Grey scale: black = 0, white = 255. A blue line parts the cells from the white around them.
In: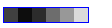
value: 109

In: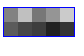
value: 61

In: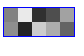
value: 204

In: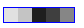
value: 31

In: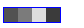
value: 123

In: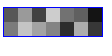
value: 44

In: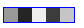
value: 237

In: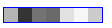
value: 225

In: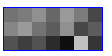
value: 14
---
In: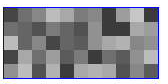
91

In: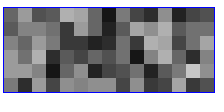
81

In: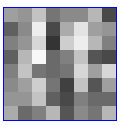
183

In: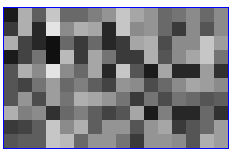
157

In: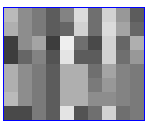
122
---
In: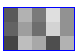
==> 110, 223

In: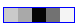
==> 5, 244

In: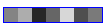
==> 102, 215

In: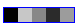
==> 136, 199

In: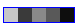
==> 137, 199

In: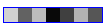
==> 9, 209

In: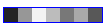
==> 188, 243

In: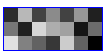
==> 173, 225

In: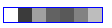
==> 98, 254
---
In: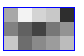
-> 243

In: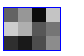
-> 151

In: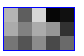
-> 94

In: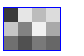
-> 230

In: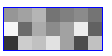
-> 162

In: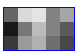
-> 218

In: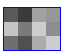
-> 59

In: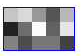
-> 217

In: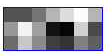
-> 83

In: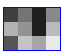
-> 116
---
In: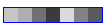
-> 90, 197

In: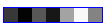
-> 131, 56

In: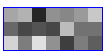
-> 200, 212

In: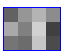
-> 140, 117

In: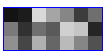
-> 111, 144

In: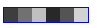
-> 210, 62

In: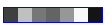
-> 20, 63

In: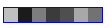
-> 114, 191

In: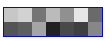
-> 106, 84
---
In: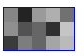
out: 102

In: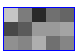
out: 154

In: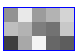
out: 126

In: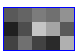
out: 197

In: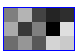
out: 127

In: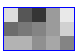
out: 132

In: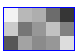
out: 151
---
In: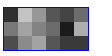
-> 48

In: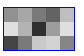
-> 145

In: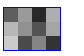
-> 94

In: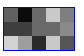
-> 97

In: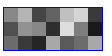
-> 135

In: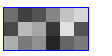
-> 111
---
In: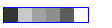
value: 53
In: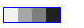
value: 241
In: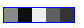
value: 138
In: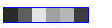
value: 42
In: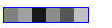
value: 129
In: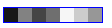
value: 24
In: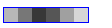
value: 183
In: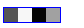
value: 84
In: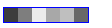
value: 61
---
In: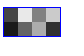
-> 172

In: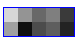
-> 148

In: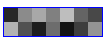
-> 168

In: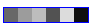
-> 156

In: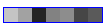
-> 141

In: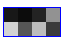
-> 146

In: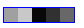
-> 104

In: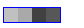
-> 87
